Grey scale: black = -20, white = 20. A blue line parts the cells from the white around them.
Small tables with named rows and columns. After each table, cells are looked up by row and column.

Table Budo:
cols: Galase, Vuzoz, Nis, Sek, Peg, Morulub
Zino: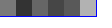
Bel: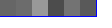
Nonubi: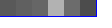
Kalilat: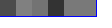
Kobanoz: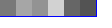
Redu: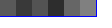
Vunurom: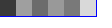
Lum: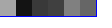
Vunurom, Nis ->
-3
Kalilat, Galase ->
-8
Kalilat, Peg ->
-1
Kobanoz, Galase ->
-1
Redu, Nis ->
-7
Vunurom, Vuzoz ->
5
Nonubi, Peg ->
-3
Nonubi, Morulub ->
-8
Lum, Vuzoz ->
-17
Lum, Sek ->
-10
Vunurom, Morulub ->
14

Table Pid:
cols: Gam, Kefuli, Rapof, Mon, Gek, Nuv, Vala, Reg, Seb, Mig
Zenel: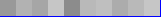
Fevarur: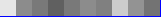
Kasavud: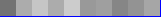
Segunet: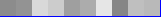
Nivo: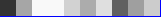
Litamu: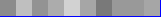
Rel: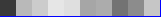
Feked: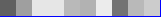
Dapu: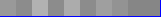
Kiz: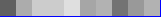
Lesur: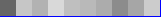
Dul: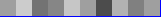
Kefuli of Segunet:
3
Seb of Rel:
2
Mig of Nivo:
12
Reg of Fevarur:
12
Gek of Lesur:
10
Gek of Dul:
11
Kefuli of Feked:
5
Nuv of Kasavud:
4
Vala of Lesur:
7
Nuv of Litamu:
6
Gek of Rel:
15
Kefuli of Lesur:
11
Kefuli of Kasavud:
7
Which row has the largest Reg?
Fevarur

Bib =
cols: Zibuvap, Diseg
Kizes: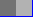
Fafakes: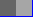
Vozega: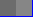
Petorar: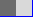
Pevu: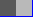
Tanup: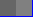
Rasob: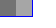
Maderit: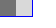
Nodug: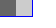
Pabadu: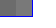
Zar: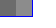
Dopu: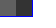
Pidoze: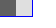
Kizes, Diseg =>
8
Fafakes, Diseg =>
6
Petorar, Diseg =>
14
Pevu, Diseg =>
9
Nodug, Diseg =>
12
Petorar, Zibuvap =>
-3
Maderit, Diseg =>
14
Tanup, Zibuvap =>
-4
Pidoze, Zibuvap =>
-5
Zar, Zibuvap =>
-3
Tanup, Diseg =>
0
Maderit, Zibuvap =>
-2
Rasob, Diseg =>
6

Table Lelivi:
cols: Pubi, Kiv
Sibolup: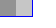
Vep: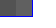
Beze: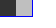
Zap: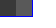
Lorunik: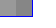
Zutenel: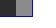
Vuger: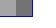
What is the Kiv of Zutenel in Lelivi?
2
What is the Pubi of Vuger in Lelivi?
6
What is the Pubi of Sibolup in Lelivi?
3
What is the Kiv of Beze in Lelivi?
10
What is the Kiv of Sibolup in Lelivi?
11
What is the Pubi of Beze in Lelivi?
-12
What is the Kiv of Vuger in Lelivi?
-2
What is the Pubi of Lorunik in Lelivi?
4
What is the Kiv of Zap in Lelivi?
-6
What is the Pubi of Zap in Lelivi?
-11
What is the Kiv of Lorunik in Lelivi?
1
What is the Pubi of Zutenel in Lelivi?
-13
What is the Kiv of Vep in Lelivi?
-5
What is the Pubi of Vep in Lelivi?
-7

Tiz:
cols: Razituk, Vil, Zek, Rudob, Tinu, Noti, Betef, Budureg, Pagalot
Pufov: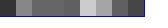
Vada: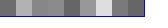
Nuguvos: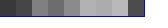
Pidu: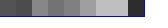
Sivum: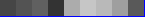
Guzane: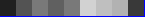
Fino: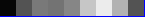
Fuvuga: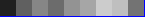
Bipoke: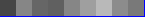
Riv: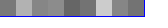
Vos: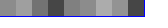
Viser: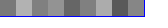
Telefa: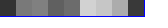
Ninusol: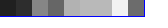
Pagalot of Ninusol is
-3
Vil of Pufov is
1
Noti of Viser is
0
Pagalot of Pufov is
-9
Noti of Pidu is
5
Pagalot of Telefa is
-11
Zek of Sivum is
-5
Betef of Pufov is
6
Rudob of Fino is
-2
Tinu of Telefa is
-3
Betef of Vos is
7
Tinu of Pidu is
0
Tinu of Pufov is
-5
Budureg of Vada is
-1

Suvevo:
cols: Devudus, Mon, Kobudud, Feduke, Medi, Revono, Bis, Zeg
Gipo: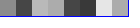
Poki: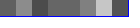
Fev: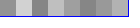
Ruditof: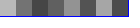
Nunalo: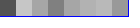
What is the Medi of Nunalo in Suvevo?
6
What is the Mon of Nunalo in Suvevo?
11
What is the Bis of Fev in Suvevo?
4
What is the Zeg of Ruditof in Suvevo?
-8
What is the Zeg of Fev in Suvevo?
8
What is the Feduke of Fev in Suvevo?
10
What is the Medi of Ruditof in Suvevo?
3
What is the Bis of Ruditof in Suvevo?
6
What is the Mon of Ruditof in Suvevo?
-2
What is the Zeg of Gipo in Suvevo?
7
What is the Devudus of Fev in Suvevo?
3
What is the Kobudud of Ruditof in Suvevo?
-9
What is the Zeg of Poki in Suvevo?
-7
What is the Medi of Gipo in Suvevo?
-9
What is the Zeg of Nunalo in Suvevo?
4
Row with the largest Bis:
Gipo

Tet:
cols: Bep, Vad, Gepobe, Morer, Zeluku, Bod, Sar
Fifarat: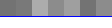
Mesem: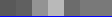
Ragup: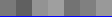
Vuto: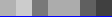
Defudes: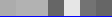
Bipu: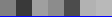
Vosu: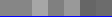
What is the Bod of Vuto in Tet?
-5
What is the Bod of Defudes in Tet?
-2
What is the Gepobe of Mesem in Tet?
3
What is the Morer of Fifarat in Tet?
2
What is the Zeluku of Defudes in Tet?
16
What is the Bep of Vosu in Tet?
1
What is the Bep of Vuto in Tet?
8
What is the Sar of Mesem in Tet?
-1
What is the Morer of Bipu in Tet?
2
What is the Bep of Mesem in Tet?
-6
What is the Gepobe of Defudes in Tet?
8
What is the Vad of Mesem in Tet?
-5
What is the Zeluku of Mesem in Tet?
-3
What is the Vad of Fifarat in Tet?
-1
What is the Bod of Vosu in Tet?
-4
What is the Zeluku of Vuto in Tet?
7
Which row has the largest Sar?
Bipu

